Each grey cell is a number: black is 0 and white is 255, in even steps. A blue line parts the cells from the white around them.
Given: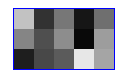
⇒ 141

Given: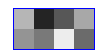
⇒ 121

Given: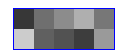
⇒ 82

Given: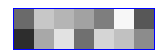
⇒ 213

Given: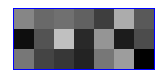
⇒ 149

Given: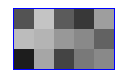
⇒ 152

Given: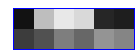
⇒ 103
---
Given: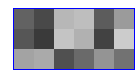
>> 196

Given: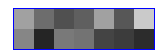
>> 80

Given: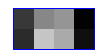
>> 149

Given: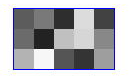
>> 192

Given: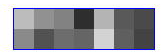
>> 130

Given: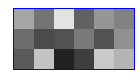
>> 82

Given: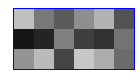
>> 128
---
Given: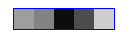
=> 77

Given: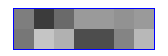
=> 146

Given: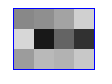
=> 163

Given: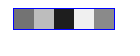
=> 240

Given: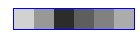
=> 129

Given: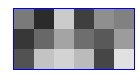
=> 143

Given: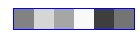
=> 62

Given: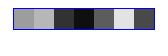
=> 227
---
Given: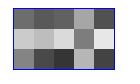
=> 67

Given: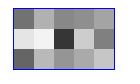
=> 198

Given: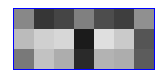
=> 92

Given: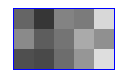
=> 222

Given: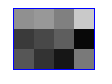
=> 121

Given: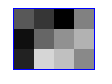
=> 137
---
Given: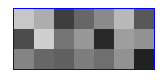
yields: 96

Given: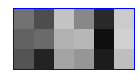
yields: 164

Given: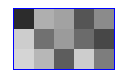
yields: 93

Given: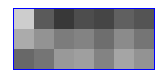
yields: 153

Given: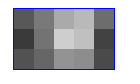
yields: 147

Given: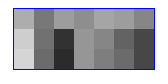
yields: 43
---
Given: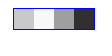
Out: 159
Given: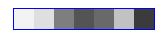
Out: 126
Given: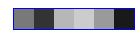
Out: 183
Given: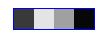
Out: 160
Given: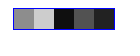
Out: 15
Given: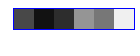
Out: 45
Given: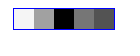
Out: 1
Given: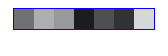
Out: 153
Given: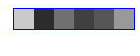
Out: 112
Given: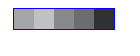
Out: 137
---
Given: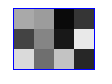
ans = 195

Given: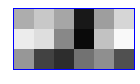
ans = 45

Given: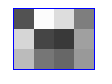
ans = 103

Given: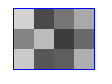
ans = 94

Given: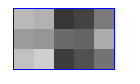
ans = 61

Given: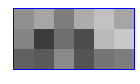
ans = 138

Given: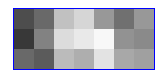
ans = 187
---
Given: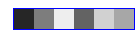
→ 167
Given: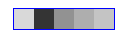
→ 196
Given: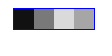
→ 166
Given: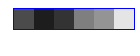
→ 229
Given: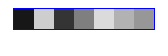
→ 151
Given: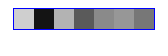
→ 119
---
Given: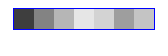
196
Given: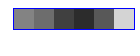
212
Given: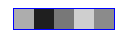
139
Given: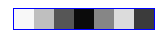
59
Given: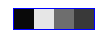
57
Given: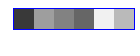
186
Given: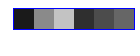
102
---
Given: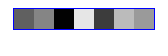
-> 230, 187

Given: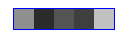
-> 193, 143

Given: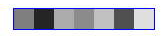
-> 222, 193

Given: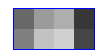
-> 208, 194

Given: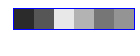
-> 232, 179

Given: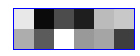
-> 255, 232
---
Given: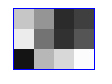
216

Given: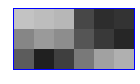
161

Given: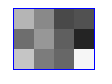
103

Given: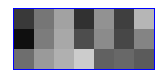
104

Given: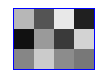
140

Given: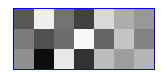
158
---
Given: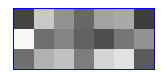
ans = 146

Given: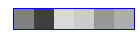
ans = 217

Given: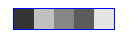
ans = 134

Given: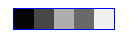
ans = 174

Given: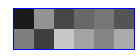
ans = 70

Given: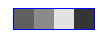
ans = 226
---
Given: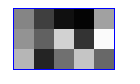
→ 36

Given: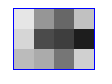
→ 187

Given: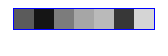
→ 166

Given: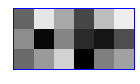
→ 210

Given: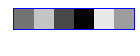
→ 72

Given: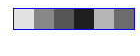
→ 86

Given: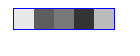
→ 93

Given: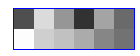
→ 193

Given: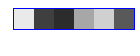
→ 44

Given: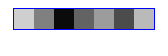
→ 99
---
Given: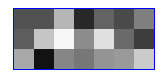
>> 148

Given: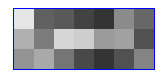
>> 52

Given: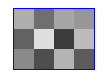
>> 78

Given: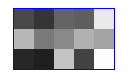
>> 196

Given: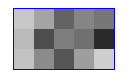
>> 85

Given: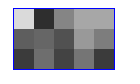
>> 67

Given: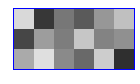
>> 105

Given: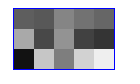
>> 126

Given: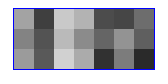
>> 49

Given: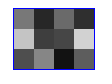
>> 134
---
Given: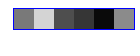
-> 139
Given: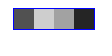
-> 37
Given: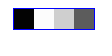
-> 92
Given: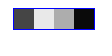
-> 10
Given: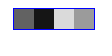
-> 155
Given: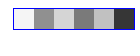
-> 54
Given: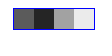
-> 235
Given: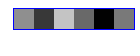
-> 121
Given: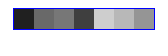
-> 149
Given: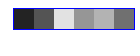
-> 112
